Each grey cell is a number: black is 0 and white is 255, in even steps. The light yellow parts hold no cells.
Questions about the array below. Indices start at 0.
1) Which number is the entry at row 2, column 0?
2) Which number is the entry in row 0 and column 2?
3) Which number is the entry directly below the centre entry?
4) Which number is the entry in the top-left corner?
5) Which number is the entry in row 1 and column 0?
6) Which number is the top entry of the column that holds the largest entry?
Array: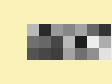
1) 83
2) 153
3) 163
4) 185
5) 112
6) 103
